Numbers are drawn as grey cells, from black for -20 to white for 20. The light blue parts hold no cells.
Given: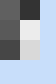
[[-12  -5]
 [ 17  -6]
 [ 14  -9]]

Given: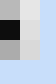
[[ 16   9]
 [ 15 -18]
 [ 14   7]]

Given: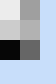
[[  5  17]
 [  8  12]
 [ -4 -19]]

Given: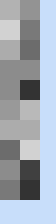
[[  3   8]
 [ -1  13]
 [ -3   7]
 [  2   2]
 [-12   2]
 [  9   4]
 [  7   7]
 [ 13  -3]
 [-10   2]
 [-12  -1]]

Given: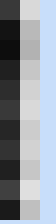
[[ 14 -11]
 [  9 -17]
 [  8 -18]
 [ 11 -15]
 [ 13 -13]
 [ 14 -11]
 [ 12 -14]
 [ 13 -12]
 [ 11 -15]
 [ 15 -10]
 [ 10 -16]]

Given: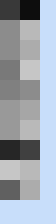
[[-18 -11]
 [  9   2]
 [  7   2]
 [ 11  -1]
 [  2   0]
 [  6   4]
 [  9   4]
 [-10 -14]
 [  9  11]
 [  7  -5]]
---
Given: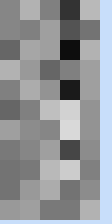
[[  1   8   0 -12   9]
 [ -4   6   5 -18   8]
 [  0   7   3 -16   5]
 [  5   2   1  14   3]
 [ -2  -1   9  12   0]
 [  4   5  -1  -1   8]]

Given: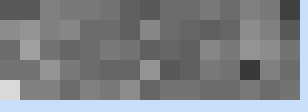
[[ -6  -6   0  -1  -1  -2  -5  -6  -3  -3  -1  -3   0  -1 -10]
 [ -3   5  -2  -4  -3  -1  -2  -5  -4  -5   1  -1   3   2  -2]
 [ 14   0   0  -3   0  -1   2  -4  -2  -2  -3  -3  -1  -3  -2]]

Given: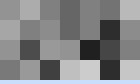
[[  3   7   0  -4   0  -2   9]
 [  3  -8   4   3 -15  -9   0]]

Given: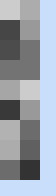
[[ 12   7]
 [ -8  -2]
 [  6  12]
 [  8  -3]
 [ -3 -12]]

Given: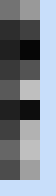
[[ -2   4]
 [-15 -19]
 [ -6  10]
 [-10   8]
 [ -8   5]]

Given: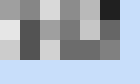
[[  5   1  14   2   9 -15]
 [ 12  -7  13  -3  -3   0]]

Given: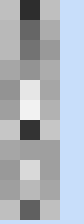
[[ 10 -13  10]
 [  9  -2   4]
 [  3  16   6]
 [ 11 -12  11]
 [  4  14   5]
 [ 10  -5  10]]

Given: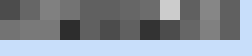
[[-8 -4  0 -2 -5 -5 -4 -3 12 -5  1 -5]]

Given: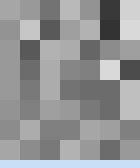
[[  6   4  -2   9   3 -11  13]
 [  4  -6   8   7  -4   2   5]
 [  4  -1   7  -2  -3  -3  10]
 [  2   7   0   0   6   5   0]]
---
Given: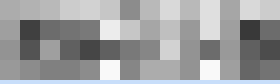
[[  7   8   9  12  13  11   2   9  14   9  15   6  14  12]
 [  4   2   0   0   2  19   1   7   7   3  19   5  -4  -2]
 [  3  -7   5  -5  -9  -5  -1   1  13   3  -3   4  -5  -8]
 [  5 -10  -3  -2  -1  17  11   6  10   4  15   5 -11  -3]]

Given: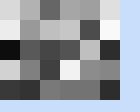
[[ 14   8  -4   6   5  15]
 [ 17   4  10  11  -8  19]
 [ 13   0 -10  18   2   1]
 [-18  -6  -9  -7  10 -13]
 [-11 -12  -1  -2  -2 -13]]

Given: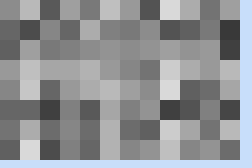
[[ -5  14  -8   0  -4   8   1   3  10   1   3  -3]
 [  1  11  -4   4   7   9   5   2  14  -5  -3   6]
 [  4  10   6   6   8   4   1  -2  12   7   4   9]
 [  2   9  -6   5  -1  10   4  -7  14   7  -2   5]
 [ -2   7  -3   1  -3   8  -3  -5  12   6  -2   9]
 [ -5   5  -1   0   2   3   2   3   5   3   4 -10]
 [ -4  -4 -10   0  -6   6   0   3 -10  -7   0  -9]
 [ -4  -8   1  -4   7   0  -1   2  -7  -5  -1 -11]]

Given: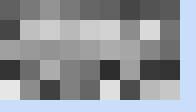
[[ -9  10  12   9  12  13   2  14  -2]
 [  5   4   3   4   5   7   6   1  -3]
 [ 16   2 -10   0  -4  15  -8   9  11]
 [ -5  -1   3  -1  -4  -5  -9  -7  -6]
 [-12  -3   7   0  -2 -13   5 -11 -12]]

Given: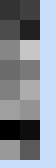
[[  1  11]
 [  0   7]
 [  5   3]
 [ -3  -1]
 [  4  -6]
 [-12 -10]
 [ -8 -15]
 [-20 -18]]

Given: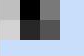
[[ 13 -14  -7]
 [ 10 -20  -1]]

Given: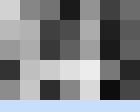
[[  2  11 -13   1  14 -18  -9]
 [-12  10  12  15  17  -1 -14]
 [  9   8 -10  -8   7 -15  -6]
 [  4   7 -11  -5   5 -16  -5]
 [ 13   1  -2 -16   3 -10  -3]]

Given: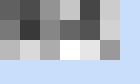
[[  9  14   7  20  16   4]
 [ -5  -8   3  11  -9  12]
 [ -1 -11   1  -4  -7  13]]
